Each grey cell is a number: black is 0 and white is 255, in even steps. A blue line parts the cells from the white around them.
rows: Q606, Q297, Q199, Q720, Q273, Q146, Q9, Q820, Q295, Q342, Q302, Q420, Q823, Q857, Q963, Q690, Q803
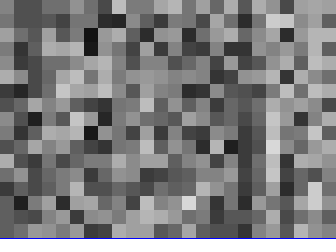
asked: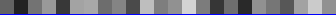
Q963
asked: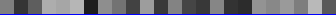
Q720
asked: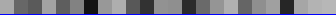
Q199

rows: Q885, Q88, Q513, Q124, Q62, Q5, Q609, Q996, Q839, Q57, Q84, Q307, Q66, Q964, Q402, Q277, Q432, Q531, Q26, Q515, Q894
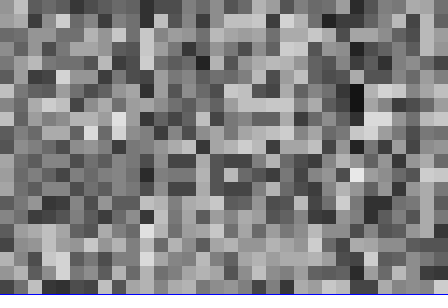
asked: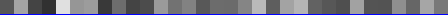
Q5
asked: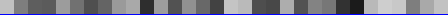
Q609

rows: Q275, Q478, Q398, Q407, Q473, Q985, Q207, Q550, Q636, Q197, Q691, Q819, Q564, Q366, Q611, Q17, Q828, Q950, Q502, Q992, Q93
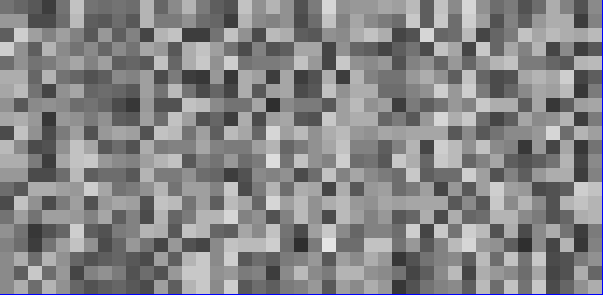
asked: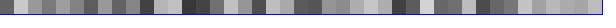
Q398
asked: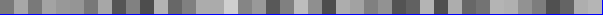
Q17

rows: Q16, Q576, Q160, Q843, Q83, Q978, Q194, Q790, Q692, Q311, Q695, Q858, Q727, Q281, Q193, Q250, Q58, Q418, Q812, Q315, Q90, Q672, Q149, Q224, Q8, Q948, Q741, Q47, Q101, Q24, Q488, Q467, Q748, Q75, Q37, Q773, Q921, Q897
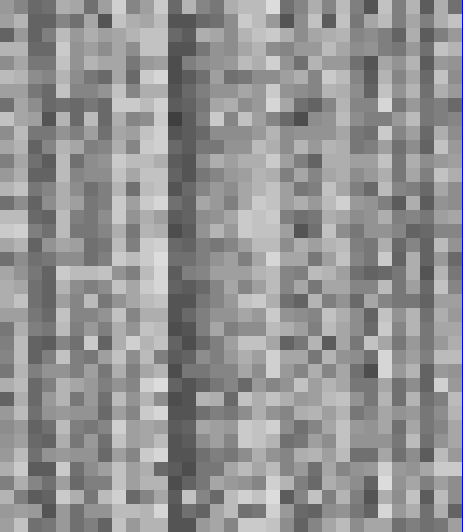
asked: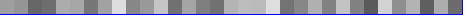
Q16
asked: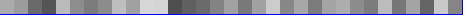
Q90
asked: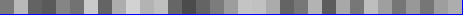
Q8

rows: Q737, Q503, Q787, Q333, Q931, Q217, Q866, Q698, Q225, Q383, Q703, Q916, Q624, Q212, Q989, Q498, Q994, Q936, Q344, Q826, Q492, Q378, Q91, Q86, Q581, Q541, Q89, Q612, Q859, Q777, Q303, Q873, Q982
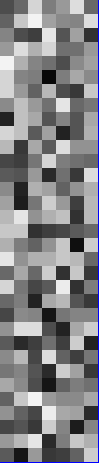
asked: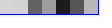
Q383
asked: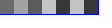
Q826
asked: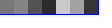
Q89
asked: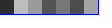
Q225
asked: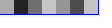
Q989
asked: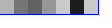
Q936

